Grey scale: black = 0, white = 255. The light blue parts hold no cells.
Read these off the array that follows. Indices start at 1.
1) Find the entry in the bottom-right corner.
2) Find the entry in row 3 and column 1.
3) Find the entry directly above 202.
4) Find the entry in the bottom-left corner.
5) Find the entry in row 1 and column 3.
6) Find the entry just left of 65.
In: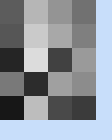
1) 59
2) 37
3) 182
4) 23
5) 148
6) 220

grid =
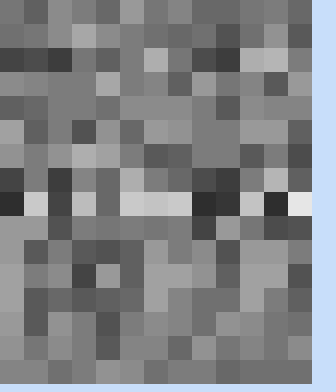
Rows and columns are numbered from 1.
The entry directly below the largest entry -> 82
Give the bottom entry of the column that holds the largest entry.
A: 112
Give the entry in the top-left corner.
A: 118
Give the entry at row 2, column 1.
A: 112
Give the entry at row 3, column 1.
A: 68
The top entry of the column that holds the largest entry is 104
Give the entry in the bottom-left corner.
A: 132
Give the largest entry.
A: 230
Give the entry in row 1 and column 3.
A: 139
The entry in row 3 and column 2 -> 76
